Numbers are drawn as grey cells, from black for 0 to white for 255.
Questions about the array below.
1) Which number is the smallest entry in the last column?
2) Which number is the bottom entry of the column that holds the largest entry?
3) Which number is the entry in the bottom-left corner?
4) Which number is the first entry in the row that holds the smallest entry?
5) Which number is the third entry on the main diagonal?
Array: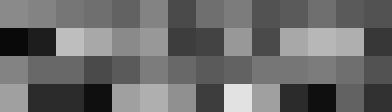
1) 49
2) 226
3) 160
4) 9
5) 104

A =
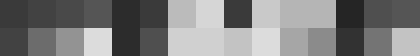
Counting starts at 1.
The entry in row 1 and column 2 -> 66
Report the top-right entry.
85
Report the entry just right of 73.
85
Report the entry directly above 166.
181
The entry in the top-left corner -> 58
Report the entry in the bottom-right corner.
195
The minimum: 37
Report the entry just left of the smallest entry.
181
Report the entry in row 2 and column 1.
66

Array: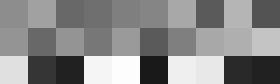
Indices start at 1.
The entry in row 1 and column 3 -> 104
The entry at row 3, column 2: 53
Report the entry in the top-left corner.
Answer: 141
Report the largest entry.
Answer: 253
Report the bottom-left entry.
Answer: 224
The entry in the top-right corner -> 83
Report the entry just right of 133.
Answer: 168
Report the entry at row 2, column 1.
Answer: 148
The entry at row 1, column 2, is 161

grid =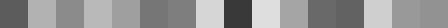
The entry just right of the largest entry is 165
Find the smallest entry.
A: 57
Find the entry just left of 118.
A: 159
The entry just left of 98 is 105
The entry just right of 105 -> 98
